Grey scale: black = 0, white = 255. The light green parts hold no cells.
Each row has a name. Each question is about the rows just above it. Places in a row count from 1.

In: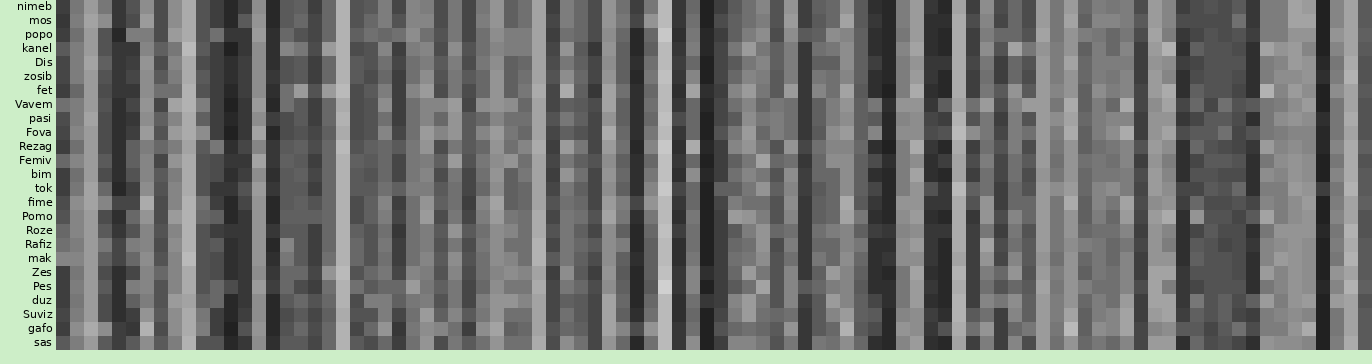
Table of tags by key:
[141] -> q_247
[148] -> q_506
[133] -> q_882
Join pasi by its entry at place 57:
q_247
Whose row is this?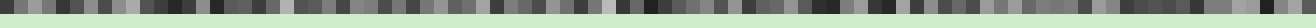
nimeb
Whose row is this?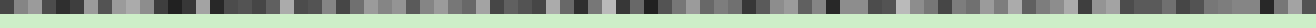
Fova
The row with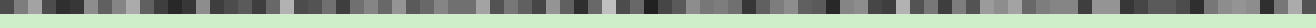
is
pasi
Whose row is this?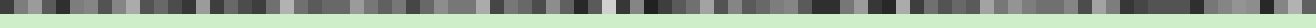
Pes

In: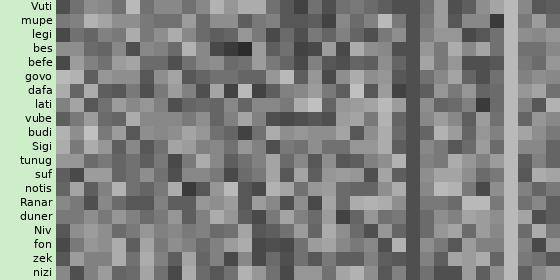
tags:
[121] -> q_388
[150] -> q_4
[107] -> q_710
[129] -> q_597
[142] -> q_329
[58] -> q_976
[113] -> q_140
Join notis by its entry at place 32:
q_329
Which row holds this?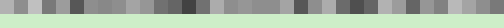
budi
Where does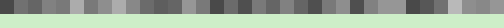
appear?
legi

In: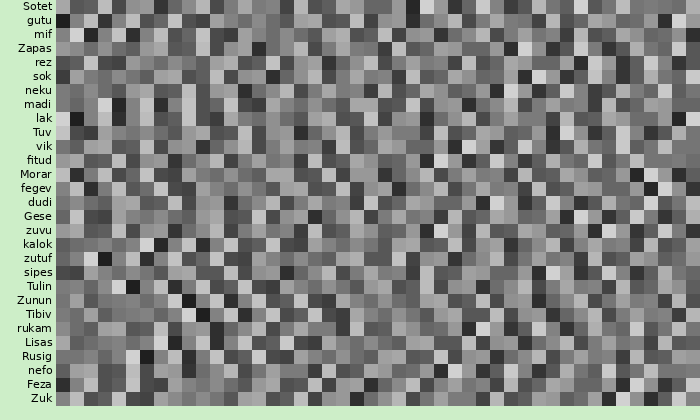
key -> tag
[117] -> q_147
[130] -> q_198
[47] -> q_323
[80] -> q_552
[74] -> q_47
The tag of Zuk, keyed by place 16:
q_552
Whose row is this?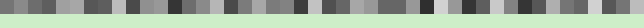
dudi
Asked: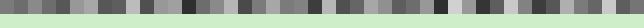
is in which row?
neku
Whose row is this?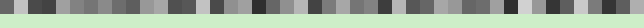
Gese
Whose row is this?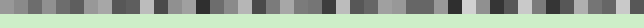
Zapas

